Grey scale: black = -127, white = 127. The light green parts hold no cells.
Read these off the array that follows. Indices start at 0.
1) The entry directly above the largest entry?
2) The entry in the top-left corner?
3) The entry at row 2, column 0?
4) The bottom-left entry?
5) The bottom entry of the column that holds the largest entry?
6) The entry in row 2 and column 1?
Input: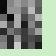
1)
19
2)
-116
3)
-24
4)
7
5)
73
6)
-116

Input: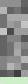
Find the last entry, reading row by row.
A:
29
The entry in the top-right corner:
-27
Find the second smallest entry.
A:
-53
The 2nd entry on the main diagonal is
-27
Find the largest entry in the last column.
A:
68
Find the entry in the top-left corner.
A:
15
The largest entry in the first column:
68
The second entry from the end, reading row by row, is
-65
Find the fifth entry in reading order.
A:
53
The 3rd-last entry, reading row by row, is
-27
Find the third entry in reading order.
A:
15

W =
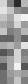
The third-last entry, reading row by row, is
13
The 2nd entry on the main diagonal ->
68
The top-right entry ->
54
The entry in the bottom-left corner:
-16
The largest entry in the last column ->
113
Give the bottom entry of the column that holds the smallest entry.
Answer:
68
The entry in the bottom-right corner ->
-1
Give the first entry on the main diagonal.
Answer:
84
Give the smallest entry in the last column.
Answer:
-42
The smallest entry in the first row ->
-85

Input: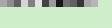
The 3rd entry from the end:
-73
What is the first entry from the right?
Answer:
53
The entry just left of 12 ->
39
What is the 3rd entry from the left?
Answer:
-31

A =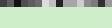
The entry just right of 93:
63
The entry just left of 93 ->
-20
